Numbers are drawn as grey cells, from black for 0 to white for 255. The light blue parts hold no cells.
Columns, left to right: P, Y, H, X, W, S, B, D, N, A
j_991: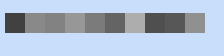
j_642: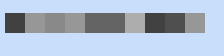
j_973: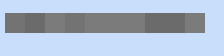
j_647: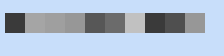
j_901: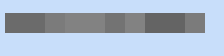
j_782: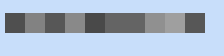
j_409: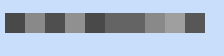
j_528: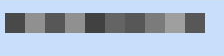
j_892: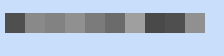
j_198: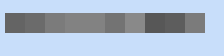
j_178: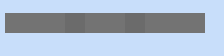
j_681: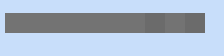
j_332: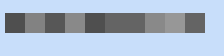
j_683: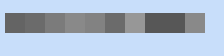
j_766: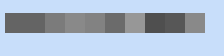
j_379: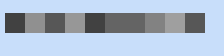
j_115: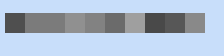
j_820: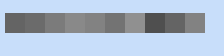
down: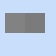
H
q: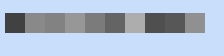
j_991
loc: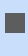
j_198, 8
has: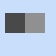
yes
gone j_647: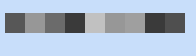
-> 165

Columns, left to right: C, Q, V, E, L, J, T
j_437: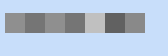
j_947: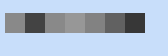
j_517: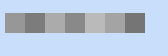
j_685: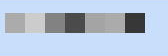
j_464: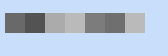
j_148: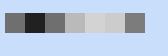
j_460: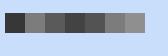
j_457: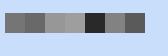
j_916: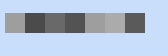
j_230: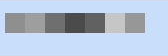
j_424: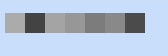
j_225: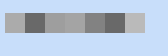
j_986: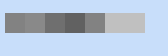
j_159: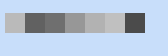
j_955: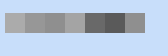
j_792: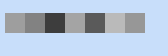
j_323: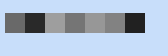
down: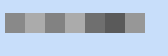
V
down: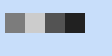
Q
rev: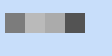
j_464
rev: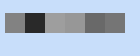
j_457
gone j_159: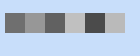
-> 178

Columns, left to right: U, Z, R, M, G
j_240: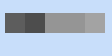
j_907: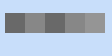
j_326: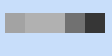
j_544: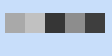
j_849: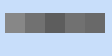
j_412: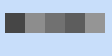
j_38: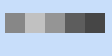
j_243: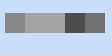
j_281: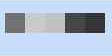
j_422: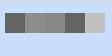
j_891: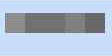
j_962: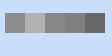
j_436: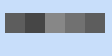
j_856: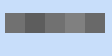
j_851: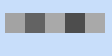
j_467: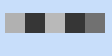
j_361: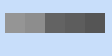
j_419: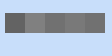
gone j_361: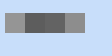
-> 85
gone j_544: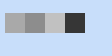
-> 62
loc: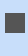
j_361, 4
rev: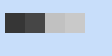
j_281
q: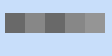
j_907
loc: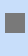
j_419, 3

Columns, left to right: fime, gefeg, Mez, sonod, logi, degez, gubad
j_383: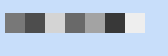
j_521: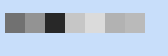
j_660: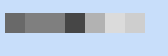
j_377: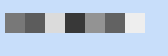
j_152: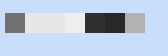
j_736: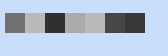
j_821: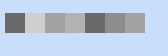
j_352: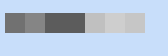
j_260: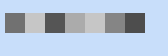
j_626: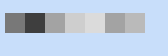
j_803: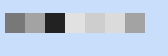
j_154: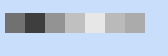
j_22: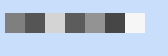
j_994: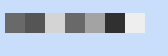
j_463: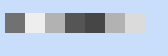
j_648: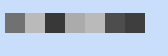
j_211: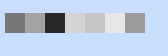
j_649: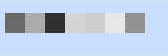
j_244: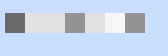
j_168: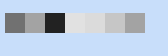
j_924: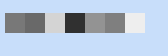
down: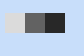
degez
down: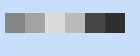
degez
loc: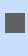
j_377, 5
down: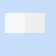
gubad
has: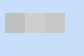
yes
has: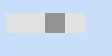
yes
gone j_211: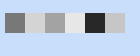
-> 155

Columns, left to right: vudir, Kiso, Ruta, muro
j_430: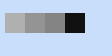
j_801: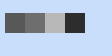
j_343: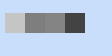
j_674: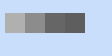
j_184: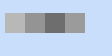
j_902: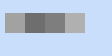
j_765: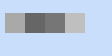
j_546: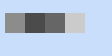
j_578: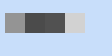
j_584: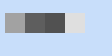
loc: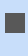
j_801, 0
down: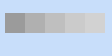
muro
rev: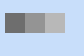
j_184
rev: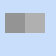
j_430
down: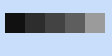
muro
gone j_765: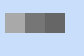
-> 191

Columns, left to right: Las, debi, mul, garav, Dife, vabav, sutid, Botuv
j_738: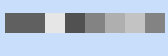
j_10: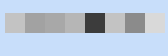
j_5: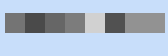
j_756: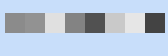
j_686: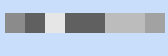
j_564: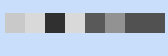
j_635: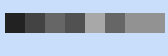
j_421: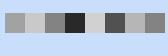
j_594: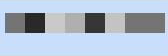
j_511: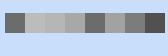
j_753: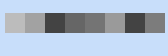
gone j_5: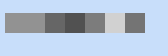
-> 74
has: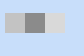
yes
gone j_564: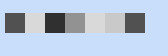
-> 89
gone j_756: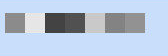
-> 224
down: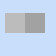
debi

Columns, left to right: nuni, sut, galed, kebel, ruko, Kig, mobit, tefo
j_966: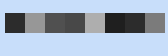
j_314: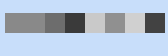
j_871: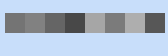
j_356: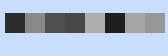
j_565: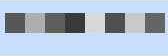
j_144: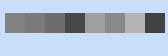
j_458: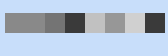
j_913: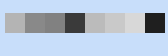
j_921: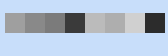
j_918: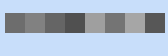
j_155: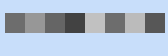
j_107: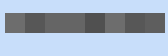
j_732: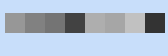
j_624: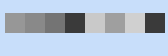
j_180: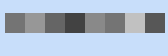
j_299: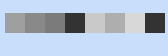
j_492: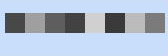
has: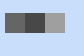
no
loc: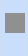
j_314, 5
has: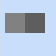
no
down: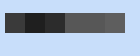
tefo

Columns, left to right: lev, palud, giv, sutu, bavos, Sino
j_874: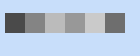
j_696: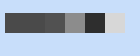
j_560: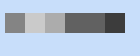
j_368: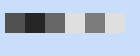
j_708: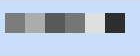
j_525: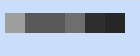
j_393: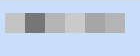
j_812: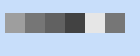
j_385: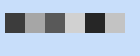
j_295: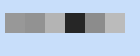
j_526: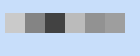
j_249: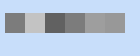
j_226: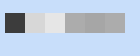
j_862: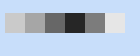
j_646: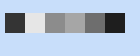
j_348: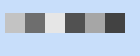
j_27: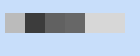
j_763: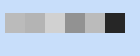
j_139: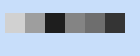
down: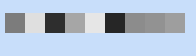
bavos
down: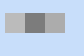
sutu
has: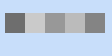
no
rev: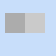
j_560
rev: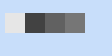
j_812
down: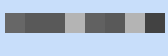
giv
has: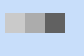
yes

